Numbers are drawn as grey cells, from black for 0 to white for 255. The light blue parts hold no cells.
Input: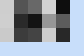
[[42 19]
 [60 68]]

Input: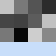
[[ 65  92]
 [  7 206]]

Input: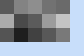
[[74 91]
 [30 65]]

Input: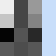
[[ 70 131]
 [ 84  40]]

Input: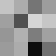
[[ 80 214]
 [177 125]]

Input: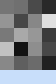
[[ 71 135]
 [169 151]]

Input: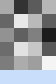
[[232 186]
 [ 96 128]]
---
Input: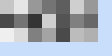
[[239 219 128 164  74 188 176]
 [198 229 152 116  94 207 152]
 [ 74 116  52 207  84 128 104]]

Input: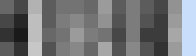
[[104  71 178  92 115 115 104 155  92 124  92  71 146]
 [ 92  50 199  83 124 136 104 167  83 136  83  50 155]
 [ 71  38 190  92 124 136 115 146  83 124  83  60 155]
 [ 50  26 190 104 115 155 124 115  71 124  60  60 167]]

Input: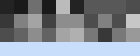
[[ 77  99 141  99 164 176 120  56 120 153]
 [ 56 129 164  66 141 141  77 129  77 199]
 [ 35  26 111  26 187  35  88  88  88  77]]

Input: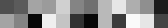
[[164 132   7 239 196  49   7 185  59 250 230  68]
 [ 79  91 164 155 208 132 112 185 230 174 143  27]]

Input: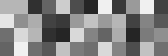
[[229 143 173  66  57 154 194 154 182  66 132  88]
 [182 182  48 100 205  77  37 240  57 154 240  66]
 [111 217 182  48  37 217 132 100 173  37 123 143]
 [100 240 111  88 194 123 111 217 132  77 194 111]]

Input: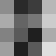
[[171 100 119 204]
 [159  31  90 223]
 [141  42  60 183]
 [130  90  31 171]]

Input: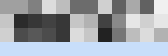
[[208  76  88  76  55 220 198  34 118 189 220 178]
 [198  43  55  66  55 198 178  66 137 230 208 230]
 [160 160 128 220 189 108 108 208  97 169  97 240]]

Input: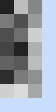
[[207 218 167]
 [122  79 155]
 [ 98  89 188]
 [ 79 110 207]
 [ 68  33 176]
 [ 45 122 143]
 [ 33 188 134]]
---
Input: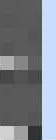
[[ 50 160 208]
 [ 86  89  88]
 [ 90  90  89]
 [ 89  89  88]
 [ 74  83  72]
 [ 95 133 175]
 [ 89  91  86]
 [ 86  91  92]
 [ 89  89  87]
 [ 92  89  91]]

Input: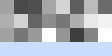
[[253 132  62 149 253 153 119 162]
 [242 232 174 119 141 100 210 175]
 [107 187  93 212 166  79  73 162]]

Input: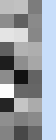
[[103  71 131]
 [138 128 143]
 [171 197  36]
 [102 103 252]
 [ 99  18 140]
 [167 142  29]
 [174 178  96]
 [135 223 228]
 [138  96 140]
 [124 193 190]]

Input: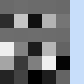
[[100  29   0  66  36]
 [  4 240 127  58 165]
 [ 99 182  28 130 238]
 [107 108 109 108 109]
 [117 179  16 197  44]
 [105 107 107 109 106]]

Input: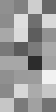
[[115 161 122 198]
 [198 171 215 137]
 [241 156 155 144]
 [163  44 167 167]
 [169 123  91 121]
 [146  93 218 168]
 [217 111 222 140]
 [104 206 129 144]]

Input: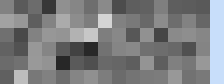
[[121 114 152 124 122 116 107 125 144 133 108 129 120 189  96]
 [152 119 128  94 148  94 102 105  79  90  39 147 153 113 107]
 [132  80 104 109 112 137 133 114  40  66  89 133 152  82  98]
 [134 142 138  69 145  87 136 126 199 178 148 151 130  73 112]
 [102 130 109 140 104 121 129 212 125 141 171 131  94 151 162]
 [ 89  92  94 127  97  94  76 138 110 134 144  55 108  90 130]]

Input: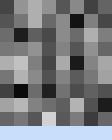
[[103  60 124  89 210  86 119 101]
 [ 28  82 179  94 110 130 183 163]
 [ 81  97  76 114  32 108  11  65]
 [162 120  91 131  82 138 178 118]
 [167 132  26 170  69 127 193 175]
 [102 145  85 131  82 146 124 119]
 [126 175 107 139  73  95  29 108]
 [ 71 128  19 139 105 175 118  84]
 [100  65 137  86 146 175 148  69]]

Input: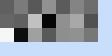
[[119 145 142  89 160  14 246]
 [ 81 168 144   6 193  96 102]
 [109 132  91 145  88 123  96]]
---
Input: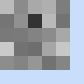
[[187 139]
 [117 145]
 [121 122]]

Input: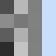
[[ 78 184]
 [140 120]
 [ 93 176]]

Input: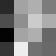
[[ 41 163]
 [ 77 143]
 [  3 164]]

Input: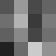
[[ 84 153]
 [111 178]
 [ 96 137]]

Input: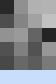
[[ 41 144]
 [ 78 132]
 [146 154]]

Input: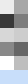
[[236 167]
 [ 56 125]
 [215 205]]
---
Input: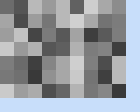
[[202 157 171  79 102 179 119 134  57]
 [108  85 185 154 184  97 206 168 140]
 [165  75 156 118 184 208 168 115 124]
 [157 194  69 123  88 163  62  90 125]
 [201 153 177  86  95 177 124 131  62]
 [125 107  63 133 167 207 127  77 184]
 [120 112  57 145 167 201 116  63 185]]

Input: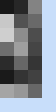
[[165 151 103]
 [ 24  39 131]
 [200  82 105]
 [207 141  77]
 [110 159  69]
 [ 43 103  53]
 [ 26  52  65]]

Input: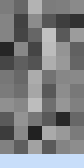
[[129  94 162  90 132 141]
 [124 103 179 124 126 138]
 [132  66 140  86  62  49]
 [132  69 102 193  89 156]
 [ 38 136  69 188 148  97]
 [ 70  95  83 174 153 101]
 [119 104 172 115 135 137]
 [123 111 166  88 141 120]
 [144 135 189 111 150 128]
 [ 90 147 119  89  40 103]
 [ 60 136  33 170 153 123]]

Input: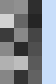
[[134  52  98]
 [138 144  46]
 [210 102  37]
 [ 59 137  69]
 [137  42  79]
 [177 189  90]]

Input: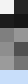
[[155 116]
 [243  38]
 [ 28  22]
 [127 150]
 [142  80]]

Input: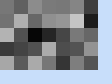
[[167  91 170 119  53 126  84]
 [119  96 140 122 120 133  62]
 [114 175 103 144 150 197  28]
 [179  81   6  37  70 121 103]
 [ 58  68  81 171  77  83 147]]

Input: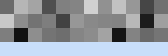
[[126  17 142 116 110 133 140 163  20 131 105 117]
 [107 182 164  79 128 132 209 145 194 151  70 112]
 [200 141 115 126  66 151 137 133 131 184  28 159]]

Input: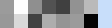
[[152 217  65 173 148 155   4]
 [155 254 143  82  64 146 186]]
